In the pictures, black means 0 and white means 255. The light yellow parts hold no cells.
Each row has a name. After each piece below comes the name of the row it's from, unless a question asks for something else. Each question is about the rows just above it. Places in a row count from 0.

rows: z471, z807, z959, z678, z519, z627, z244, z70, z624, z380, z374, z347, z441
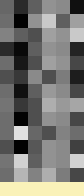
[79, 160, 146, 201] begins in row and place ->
z959, 2
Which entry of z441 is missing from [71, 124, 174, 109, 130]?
[181]
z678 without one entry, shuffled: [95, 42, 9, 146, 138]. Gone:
[35]
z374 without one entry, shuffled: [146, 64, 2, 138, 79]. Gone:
[87]

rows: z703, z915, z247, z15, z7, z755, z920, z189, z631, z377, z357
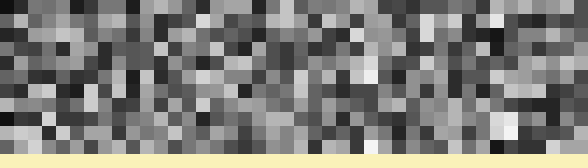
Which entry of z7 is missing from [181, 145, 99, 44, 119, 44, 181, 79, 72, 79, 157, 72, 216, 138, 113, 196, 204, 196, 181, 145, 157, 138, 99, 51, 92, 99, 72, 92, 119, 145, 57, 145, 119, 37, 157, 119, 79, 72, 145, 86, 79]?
[173]
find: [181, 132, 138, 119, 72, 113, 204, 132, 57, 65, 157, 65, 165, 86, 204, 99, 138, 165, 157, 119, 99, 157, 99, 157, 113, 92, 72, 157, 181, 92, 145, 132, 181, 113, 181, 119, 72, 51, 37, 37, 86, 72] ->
z189
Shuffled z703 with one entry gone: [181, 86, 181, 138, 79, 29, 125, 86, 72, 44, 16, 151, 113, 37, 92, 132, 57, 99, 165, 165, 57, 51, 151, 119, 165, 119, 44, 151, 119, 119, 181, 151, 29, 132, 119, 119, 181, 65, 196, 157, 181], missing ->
[106]
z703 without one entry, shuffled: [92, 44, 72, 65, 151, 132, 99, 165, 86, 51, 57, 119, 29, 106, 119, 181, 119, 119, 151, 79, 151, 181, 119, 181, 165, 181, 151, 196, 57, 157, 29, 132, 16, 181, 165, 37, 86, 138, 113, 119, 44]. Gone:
[125]
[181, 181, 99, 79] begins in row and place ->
z631, 19
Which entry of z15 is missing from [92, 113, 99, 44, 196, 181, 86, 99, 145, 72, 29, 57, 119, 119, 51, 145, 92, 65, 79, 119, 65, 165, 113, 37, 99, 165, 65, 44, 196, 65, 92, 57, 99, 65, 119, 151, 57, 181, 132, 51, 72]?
[188]

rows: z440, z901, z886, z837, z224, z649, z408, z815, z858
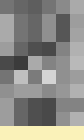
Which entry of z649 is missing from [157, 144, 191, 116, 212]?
[123]
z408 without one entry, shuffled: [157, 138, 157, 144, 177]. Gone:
[151]
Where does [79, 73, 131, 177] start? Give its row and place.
z837, 2

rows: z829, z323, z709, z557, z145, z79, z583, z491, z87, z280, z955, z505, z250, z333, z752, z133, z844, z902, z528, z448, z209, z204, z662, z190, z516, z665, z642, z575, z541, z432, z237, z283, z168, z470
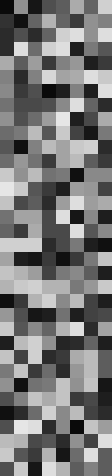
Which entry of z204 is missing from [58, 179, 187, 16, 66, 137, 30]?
[208]
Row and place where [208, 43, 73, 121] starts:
z902, 2
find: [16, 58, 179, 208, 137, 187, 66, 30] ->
z204
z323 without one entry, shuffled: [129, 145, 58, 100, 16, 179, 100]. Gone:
[50]
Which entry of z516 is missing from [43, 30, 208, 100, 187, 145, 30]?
[37]
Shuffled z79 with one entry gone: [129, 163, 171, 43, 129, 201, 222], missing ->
[215]

